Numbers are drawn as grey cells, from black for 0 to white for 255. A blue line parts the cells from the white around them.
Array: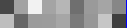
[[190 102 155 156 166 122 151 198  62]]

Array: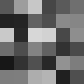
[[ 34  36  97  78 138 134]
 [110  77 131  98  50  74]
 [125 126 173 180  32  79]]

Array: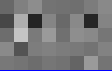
[[ 71 174  36 133 105 137  38 132]
 [138  83 125 129 124 121 115 130]]

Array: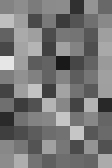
[[191 159  73 121  59  84 112 137]
 [ 72 164 181  64 162 131  78 169]
 [126 145 129  99 132  93 118 160]
 [111  60  81 181 135  67 179  40]
 [ 63  76  92 109 114 198  87 106]
 [140 174 115  95 110 106 101 171]]

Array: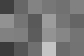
[[146 117  89 156 117 101]
 [ 59  85 112 196 107 115]]

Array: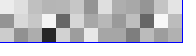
[[148 216 199 244 103 214 167 184 154 190 102 247 188]]

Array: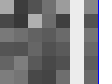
[[ 72  56 176 108  63 236  82]
 [ 84  82 102  81  90 236 105]
 [125 117  72  68 110 236 105]]
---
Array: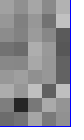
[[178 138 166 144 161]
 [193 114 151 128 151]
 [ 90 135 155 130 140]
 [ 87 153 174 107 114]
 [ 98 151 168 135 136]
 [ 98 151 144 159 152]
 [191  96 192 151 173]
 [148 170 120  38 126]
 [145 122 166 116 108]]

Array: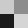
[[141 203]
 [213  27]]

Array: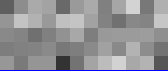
[[176 120 211 166 128 170 154 105 163 170 141  95]
 [198 132 136 113 130 162 196 192 153 178 195 149]
 [143 157 155 155 153 126 168 146 128 112 132 137]
 [115 141 179 137 161 138 126 120 138 131 129 125]
 [ 86 179 168 210 188 164 115  51 149 149 122 151]]

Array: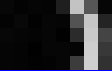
[[  6  86 195  31   4   5   3   7]
 [ 36 198  83   5   6   2   8   3]
 [ 68 202  43   1   6   4   5   7]
 [ 56 206   4   6   6   1   4   5]
 [ 49 207  60   6   3   2   4   5]]

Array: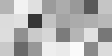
[[197  89 153 172 155 224 242 180]
 [184 175 171 164 194  53 224 220]
 [119 225 181 123 214 202 144 221]
 [219 138 250 234 238 151 105 201]]

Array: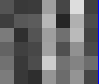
[[ 64 221  70 159  59  57  84]
 [ 76 176  38 183  92  88  62]
 [ 66 186 112 158  84  47 123]
 [ 74 145  80 161  71  64  99]
 [109 131 114 205  76  57 113]
 [ 69 148 108 149  46  56 124]]

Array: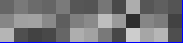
[[ 84  95  86 173  73 118  84  86 122 101 107 121 102]
 [ 66 124 134  46 154 190 138 127  94 137 162 160 134]
 [ 78 182 166 205  71 121 162 174 102  72  66  79 181]]

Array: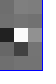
[[125 127 110]
 [113 116 112]
 [145 251  33]
 [116  65 103]
 [115 115 111]]
